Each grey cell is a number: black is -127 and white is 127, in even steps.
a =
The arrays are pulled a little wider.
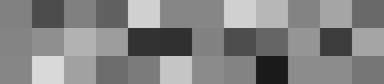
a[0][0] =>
1
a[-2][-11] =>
15
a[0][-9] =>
-30
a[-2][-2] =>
-67
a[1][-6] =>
2
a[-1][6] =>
11
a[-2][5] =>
-79
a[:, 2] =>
[0, 50, 33]
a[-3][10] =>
37
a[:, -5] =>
[80, -50, 3]

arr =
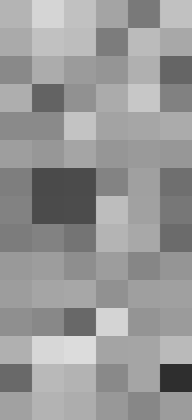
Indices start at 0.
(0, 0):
52
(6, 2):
-52
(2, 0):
9
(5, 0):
30
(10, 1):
37
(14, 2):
45
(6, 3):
3
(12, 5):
58
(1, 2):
61
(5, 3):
22
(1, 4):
59
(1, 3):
-3
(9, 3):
29
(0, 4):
-6
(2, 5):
-26
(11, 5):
27
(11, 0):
15
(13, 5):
-81
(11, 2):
-23
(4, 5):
43
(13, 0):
-22
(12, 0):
48
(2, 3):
21
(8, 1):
2
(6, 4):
32
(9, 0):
25
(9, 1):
29

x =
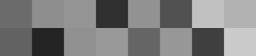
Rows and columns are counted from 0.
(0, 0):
-19
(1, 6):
-64
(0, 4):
18
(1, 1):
-91
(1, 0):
-29

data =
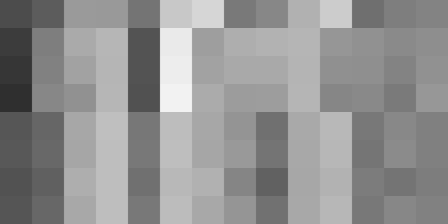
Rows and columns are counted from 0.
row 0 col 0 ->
-51
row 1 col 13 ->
14
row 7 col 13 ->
1
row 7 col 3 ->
62
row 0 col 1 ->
-35
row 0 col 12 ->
-1
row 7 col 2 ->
40
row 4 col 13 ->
0
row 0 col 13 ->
3
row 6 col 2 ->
46
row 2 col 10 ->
16
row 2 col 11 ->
15
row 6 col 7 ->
5
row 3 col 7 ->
28
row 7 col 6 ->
40
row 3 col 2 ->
17
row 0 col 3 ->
25
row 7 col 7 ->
21
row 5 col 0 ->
-39
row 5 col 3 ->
62
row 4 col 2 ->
39
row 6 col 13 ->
-2
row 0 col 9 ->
49
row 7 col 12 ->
7
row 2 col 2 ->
34
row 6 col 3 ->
62
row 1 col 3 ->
54
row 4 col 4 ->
-8
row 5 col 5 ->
62
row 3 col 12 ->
-5
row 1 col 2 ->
42
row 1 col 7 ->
46

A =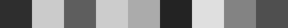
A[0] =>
-81
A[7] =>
3
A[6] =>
95

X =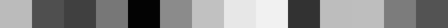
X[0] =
59
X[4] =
-124
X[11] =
62
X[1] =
-48

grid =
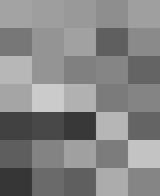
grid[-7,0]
35
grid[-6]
[-8, 20, 33, -32, 10]
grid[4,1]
-55
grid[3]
[37, 75, 49, -4, 4]
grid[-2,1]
3
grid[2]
[55, 20, 0, 5, -27]
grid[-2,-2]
-3
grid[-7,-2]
14

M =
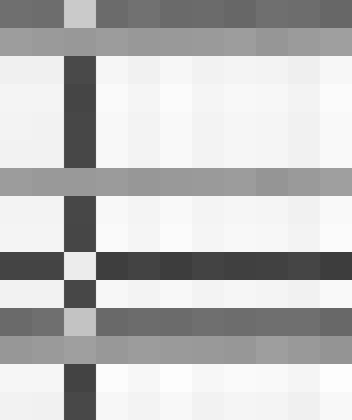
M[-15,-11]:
-16
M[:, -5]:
[-20, 26, 114, 117, 115, 115, 26, 116, 117, -60, 115, -16, 25, 119, 114]
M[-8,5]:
121
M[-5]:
[114, 114, -56, 119, 115, 120, 115, 118, 116, 113, 121]
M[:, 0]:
[-16, 29, 112, 116, 115, 114, 28, 115, 116, -59, 114, -21, 23, 118, 114]
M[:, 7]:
[-24, 29, 116, 120, 118, 118, 28, 118, 120, -63, 118, -18, 23, 122, 117]
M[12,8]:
30
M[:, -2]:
[-18, 27, 111, 115, 113, 113, 26, 113, 115, -58, 113, -16, 25, 117, 112]
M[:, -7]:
[-14, 24, 113, 117, 115, 115, 23, 116, 117, -60, 115, -19, 28, 119, 115]
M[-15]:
[-16, -18, 74, -20, -14, -21, -20, -24, -16, -18, -24]
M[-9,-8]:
27
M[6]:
[28, 25, 25, 27, 23, 25, 26, 28, 21, 26, 31]
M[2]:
[112, 112, -54, 118, 113, 119, 114, 116, 115, 111, 119]
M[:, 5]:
[-21, 25, 119, 123, 121, 121, 25, 121, 123, -66, 120, -20, 26, 125, 120]
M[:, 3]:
[-20, 28, 118, 122, 120, 120, 27, 120, 122, -65, 119, -22, 24, 124, 119]
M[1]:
[29, 26, 24, 28, 24, 25, 26, 29, 22, 27, 31]

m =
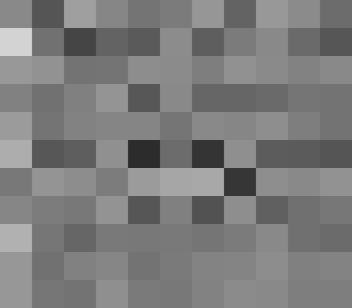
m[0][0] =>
9
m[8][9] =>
-15
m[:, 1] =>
[-42, -14, 18, -14, -11, -40, 20, -3, -9, -14, -9]
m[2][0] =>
24
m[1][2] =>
-58
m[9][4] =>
-12
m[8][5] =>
-6
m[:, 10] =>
[-19, -41, 9, -12, -12, -42, 18, -8, -20, 3, -1]
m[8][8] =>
9
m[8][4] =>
-7
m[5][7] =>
15
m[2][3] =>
-11
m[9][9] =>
0
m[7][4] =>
-41
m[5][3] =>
16
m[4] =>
[27, -11, 2, 5, 5, -10, 9, 6, 14, -1, -12]
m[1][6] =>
-33
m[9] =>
[23, -14, 1, 6, -12, -5, 3, 4, 13, 0, 3]
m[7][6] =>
-45
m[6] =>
[-7, 20, 13, -3, 27, 38, 40, -73, 14, 9, 18]
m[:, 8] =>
[24, 9, 10, -21, 14, -35, 14, -31, 9, 13, 9]
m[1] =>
[83, -14, -58, -28, -37, 12, -33, -4, 9, -21, -41]
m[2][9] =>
2
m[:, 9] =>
[11, -21, 2, -10, -1, -36, 9, -15, -15, 0, -1]
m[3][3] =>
20
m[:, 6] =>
[22, -33, -1, -25, 9, -75, 40, -45, -10, 3, 2]
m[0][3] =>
6
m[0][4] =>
-11
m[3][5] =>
9

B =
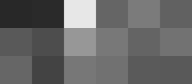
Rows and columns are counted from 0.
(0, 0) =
-87
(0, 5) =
-30
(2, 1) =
-60
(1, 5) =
-13
